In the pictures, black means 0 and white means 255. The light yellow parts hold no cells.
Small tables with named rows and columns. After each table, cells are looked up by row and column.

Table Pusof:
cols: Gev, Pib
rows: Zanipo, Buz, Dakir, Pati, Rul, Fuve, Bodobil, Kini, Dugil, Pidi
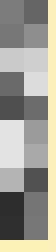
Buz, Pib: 141
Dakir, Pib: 206
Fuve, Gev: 226
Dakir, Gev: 203
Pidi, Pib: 120
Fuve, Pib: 154
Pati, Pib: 219
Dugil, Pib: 117
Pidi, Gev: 47
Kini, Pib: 80
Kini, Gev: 180
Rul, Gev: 79
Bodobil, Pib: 168
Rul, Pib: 107
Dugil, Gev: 46
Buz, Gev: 119
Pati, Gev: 105
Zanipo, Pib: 101

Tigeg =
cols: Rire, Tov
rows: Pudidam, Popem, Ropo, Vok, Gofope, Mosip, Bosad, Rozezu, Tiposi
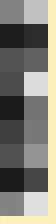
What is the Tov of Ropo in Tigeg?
96
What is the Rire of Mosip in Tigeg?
64
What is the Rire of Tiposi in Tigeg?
131
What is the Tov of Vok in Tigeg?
221
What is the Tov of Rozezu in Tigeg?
70
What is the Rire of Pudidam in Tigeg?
131
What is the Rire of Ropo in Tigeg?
84
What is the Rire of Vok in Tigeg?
77
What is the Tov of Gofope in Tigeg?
114
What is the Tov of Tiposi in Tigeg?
222
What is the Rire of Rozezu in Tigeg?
26
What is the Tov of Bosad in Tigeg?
148
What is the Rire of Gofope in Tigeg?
28
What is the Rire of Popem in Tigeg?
29
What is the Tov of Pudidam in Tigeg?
193

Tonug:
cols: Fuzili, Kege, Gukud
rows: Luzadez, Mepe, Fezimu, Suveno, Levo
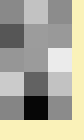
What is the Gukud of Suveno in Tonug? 194
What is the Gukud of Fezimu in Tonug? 235
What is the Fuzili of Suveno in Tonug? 203
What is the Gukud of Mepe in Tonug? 153
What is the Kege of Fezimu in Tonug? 155
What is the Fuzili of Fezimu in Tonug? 150
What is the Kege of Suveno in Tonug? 98
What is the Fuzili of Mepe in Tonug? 86
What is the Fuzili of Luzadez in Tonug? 137
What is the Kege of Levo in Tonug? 6
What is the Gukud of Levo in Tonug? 139
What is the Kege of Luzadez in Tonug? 194
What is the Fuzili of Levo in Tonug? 133
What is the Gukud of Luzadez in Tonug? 140
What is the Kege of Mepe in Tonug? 156

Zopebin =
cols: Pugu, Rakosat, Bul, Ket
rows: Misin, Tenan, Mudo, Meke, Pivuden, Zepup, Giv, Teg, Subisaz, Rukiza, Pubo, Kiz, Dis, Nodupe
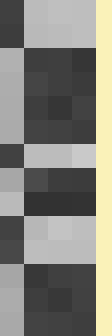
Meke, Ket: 59
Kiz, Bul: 64
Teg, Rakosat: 75
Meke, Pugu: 173
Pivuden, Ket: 66
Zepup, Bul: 65
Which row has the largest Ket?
Giv

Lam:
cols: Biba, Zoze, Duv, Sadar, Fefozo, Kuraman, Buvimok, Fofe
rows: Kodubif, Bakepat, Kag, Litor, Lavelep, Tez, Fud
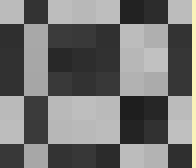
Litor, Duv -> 57
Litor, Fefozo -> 56
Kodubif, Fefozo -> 190
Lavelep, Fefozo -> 186
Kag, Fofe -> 54
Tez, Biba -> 189
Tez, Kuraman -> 35
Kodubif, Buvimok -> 44
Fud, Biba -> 56
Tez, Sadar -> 185
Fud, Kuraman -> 188
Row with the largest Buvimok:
Kag

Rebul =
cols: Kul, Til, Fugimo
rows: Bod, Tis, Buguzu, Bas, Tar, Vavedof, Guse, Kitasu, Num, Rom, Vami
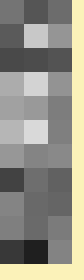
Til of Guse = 132
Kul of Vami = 56
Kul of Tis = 90
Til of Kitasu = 110
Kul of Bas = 172
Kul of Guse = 151
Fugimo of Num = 101
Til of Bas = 211
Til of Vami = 31

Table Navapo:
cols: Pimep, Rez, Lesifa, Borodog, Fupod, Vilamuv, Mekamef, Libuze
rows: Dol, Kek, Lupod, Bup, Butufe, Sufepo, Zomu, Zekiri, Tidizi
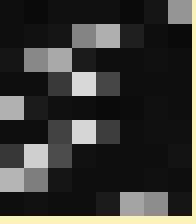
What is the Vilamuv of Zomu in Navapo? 14
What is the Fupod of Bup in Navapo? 69
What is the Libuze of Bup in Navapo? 12
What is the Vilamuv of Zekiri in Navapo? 12
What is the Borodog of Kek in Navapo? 131
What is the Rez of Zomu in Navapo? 206
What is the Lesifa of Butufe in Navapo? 16
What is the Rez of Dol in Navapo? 10
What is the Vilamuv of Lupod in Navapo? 12
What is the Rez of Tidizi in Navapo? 17
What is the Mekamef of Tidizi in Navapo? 141
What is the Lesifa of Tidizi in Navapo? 14
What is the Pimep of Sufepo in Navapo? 12
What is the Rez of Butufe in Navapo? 27
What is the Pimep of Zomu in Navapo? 55
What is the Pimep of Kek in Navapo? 15

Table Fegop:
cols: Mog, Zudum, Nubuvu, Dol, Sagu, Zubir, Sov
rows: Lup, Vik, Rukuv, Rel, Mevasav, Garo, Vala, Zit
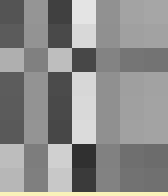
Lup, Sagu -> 145
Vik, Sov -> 162
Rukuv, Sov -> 115
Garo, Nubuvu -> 71
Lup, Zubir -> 163
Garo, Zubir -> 161
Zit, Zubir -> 114
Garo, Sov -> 163

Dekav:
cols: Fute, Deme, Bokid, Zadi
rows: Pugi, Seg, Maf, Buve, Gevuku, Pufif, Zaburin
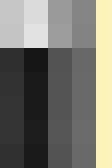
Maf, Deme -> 22
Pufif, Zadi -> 107
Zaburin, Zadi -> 106
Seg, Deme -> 226
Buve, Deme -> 25
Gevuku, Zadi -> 106
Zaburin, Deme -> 25
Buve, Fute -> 50
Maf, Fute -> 47
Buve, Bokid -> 84
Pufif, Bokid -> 86
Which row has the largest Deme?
Seg

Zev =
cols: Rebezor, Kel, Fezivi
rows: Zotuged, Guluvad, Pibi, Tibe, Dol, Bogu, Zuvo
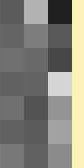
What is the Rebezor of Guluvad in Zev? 101
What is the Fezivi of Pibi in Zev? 71
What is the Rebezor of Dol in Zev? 112
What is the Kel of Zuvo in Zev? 97
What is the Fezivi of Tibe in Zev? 212
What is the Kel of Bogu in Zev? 91
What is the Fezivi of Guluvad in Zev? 89
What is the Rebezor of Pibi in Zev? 111
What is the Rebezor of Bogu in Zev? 97
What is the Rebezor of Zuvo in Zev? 120
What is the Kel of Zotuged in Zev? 178
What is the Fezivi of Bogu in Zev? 162
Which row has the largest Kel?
Zotuged

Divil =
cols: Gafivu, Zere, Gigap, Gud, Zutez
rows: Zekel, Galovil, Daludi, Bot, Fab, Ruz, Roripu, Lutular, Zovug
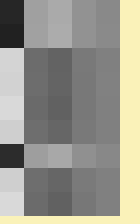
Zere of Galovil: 161
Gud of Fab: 120
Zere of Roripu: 158
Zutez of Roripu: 136
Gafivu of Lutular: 207
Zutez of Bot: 129
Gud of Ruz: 121
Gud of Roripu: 144
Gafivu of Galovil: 33
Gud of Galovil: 146
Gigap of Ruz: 102
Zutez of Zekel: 137
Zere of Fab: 106
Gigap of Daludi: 99
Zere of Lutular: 110
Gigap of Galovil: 172
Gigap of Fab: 97

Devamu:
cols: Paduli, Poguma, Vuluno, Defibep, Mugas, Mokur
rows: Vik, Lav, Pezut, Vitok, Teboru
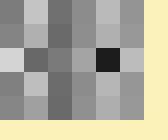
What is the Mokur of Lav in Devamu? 151
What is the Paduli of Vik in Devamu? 125
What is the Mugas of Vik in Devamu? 186
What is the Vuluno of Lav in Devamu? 107
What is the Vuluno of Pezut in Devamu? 123
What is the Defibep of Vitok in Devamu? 140
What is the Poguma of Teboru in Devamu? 159
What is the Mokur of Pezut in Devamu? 187
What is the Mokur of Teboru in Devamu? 152
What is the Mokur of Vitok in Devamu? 150
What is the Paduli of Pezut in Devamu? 211
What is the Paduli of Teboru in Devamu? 134
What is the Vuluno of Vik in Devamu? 113
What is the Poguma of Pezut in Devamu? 105
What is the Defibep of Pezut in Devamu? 163
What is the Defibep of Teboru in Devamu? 143

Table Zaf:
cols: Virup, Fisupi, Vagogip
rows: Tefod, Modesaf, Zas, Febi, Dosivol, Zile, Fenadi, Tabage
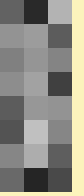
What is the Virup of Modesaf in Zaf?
147
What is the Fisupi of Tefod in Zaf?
41
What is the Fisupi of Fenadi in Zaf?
173
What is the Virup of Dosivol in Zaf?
91
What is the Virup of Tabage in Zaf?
105
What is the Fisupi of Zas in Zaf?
149
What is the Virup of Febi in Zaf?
140
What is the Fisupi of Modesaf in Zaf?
155
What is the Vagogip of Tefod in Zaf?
180
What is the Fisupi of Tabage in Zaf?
36
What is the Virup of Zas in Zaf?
127
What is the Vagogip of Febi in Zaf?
64
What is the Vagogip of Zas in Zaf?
133
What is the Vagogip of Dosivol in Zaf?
147
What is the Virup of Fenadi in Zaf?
135
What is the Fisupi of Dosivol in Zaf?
151
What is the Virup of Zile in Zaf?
84
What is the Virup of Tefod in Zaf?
98
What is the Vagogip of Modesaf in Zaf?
92
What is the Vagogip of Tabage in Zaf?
72

